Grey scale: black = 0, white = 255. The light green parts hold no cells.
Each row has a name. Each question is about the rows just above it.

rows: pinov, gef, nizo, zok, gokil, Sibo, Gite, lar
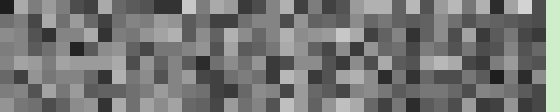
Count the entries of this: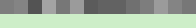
14
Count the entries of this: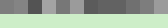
12
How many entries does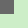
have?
1
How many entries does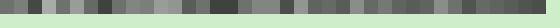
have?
39
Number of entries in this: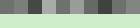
10
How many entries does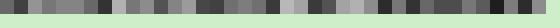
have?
39

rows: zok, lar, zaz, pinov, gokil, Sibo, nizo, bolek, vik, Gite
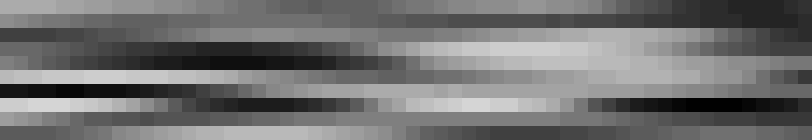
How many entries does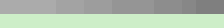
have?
16
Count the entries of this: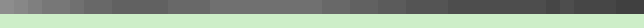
46
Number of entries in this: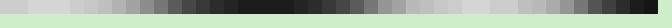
47

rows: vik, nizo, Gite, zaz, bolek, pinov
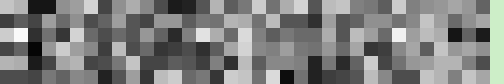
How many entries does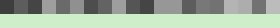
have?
20
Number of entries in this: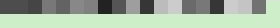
19
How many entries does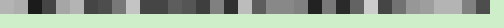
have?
35
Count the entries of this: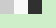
3

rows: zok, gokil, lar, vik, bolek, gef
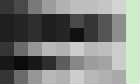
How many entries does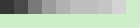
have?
9
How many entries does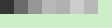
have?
7
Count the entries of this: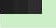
3
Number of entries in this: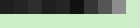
9
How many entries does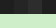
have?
4

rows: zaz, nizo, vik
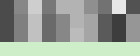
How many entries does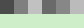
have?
6
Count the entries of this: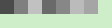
7

